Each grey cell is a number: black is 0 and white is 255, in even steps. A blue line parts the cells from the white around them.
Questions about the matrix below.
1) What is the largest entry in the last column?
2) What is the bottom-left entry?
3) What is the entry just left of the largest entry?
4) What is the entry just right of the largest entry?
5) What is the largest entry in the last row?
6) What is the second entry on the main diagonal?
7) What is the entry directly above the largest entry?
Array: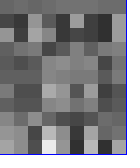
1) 164
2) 164
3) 78
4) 149
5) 235
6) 56
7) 185

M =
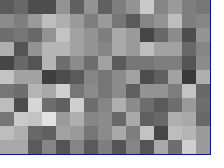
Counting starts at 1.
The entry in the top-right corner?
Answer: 118
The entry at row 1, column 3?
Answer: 77
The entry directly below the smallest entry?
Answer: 195
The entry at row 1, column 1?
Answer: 90
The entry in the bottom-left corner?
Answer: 169
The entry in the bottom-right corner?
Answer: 154
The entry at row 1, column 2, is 104
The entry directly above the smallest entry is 84
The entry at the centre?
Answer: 118
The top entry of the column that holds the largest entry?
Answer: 77
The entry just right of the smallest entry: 175
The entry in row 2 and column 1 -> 139
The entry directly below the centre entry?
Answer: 118
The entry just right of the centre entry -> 139
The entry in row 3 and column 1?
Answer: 110
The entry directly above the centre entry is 162
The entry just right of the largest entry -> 154
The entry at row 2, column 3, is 154
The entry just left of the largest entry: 195

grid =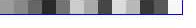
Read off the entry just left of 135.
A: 156
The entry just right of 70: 220
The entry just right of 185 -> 55
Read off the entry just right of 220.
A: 185

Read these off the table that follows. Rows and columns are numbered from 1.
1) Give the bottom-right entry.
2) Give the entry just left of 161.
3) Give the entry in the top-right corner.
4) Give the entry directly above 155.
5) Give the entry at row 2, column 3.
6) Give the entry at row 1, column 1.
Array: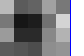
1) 148
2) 99
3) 120
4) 120
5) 29
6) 186

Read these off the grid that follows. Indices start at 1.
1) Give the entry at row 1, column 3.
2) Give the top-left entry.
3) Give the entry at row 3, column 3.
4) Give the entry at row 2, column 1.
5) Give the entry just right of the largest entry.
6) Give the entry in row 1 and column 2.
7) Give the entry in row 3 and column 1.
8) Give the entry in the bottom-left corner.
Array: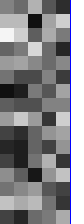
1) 178
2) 130
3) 94
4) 186
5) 207
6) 107
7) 245
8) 66

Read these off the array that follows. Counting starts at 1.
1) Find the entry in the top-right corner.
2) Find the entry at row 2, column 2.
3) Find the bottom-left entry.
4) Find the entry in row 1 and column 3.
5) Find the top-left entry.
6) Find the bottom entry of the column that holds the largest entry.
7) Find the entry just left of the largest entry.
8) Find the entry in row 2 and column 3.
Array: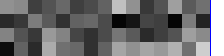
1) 112
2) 56
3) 13
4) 63
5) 145
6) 206
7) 112
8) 124
